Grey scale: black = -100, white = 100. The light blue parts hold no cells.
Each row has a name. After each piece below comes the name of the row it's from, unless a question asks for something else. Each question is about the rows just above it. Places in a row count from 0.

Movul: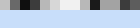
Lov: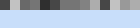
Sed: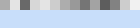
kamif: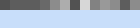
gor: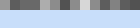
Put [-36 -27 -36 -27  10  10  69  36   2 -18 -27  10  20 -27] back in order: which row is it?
kamif
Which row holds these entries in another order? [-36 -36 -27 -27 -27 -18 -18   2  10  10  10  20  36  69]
gor

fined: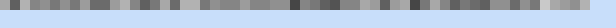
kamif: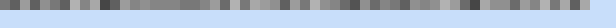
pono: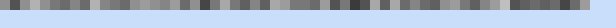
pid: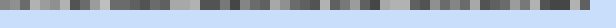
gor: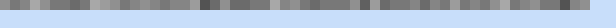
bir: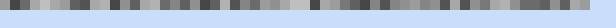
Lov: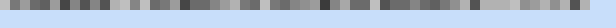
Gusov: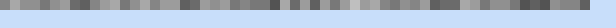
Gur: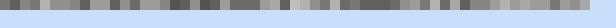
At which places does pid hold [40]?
3 6 19 32 39 40 53 57
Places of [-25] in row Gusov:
8 18 31 43 53 58
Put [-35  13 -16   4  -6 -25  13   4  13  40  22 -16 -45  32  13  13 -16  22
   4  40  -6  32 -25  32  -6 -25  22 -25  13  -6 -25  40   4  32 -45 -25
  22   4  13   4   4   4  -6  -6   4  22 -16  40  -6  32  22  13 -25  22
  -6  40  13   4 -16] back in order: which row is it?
kamif
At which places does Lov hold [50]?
0 12 14 26 37 51
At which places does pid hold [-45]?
23 37 55 56
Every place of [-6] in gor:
1 5 6 8 12 16 25 26 30 32 33 34 39 40 44 46 48 51 54 55

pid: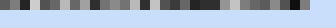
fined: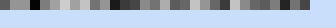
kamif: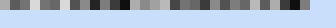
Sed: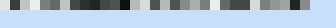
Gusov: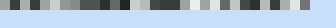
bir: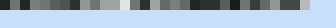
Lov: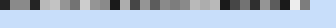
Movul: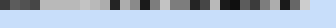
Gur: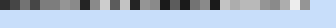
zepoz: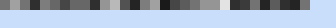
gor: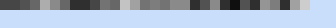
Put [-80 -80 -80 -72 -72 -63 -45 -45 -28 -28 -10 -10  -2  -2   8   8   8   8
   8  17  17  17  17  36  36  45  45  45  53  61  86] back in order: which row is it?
Lov
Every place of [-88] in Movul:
23
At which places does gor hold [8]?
5 17 18 21
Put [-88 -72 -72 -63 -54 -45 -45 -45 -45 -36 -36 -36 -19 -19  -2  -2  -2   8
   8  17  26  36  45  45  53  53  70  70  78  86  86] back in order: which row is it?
Sed
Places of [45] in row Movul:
4 5 6 7 9 21
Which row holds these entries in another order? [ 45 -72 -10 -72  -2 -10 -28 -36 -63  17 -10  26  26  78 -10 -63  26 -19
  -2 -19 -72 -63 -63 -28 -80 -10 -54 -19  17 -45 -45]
bir

